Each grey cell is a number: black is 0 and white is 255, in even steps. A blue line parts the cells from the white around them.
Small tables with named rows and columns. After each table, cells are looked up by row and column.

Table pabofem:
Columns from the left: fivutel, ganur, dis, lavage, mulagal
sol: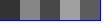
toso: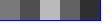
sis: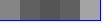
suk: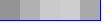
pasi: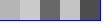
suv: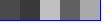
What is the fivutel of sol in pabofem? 51
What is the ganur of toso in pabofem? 79
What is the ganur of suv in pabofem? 57
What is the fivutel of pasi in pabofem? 181
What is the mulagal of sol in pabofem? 92
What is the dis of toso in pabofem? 186
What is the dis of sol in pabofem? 72
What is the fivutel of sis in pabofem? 133
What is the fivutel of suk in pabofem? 148
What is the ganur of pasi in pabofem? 202
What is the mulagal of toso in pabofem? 47
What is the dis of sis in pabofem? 85
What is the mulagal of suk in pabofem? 169
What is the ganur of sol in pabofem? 134
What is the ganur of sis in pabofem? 96
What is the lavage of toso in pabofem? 98
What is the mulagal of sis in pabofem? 164
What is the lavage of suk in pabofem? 206

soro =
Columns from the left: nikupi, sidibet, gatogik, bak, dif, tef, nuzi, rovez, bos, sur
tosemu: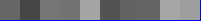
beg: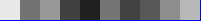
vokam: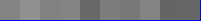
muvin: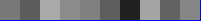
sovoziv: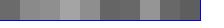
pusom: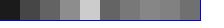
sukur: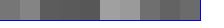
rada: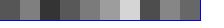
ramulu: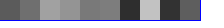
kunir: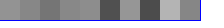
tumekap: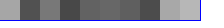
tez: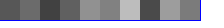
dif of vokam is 105
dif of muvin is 128
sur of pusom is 112
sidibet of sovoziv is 138
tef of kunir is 80
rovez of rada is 77
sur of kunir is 134
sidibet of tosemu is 70
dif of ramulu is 121
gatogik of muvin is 169
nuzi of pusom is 120
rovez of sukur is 111
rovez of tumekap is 76
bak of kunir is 136
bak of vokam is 132
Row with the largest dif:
pusom

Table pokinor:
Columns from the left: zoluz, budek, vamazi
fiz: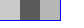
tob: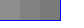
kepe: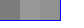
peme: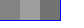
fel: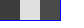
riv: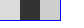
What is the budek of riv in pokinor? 51
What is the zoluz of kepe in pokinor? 124
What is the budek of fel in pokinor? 224
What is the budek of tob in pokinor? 129
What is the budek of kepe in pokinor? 152
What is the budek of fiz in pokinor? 91
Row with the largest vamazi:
riv

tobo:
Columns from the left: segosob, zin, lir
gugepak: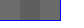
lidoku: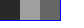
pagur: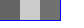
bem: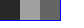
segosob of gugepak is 108
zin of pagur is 203
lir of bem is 101
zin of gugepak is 95
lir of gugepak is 107
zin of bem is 160
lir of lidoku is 102
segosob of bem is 40
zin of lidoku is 159
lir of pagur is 112
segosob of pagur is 100
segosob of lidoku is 41

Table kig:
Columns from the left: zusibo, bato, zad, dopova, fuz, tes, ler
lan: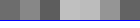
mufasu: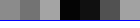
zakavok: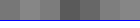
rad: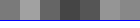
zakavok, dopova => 90
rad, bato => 161
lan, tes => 149
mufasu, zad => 164
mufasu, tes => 81
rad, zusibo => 122
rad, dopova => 69
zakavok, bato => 134
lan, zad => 93
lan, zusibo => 109
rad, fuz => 85
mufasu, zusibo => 139
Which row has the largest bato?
rad

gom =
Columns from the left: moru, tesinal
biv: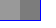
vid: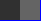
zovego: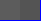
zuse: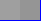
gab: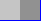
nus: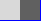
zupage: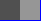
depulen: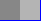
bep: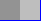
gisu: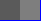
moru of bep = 147
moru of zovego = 92
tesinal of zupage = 150
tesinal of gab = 145
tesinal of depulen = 180
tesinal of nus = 96
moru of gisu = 90
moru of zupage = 80
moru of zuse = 159
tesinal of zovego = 84
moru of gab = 197
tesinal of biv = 124
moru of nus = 217
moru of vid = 48
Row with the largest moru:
nus

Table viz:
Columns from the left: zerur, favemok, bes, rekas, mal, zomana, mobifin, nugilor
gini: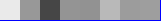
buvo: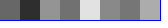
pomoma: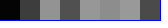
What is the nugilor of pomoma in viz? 74
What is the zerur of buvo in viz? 103
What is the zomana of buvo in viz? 137
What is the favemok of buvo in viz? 46
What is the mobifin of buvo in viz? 118
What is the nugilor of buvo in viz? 172
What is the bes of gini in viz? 70
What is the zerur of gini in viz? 234
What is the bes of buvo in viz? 148
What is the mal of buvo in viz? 226
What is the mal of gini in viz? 146
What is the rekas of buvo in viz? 113
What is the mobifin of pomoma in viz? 153
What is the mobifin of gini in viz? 156
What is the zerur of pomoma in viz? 4
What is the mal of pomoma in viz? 151
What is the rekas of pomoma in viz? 80
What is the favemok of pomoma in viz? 61
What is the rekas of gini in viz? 148
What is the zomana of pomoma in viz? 141

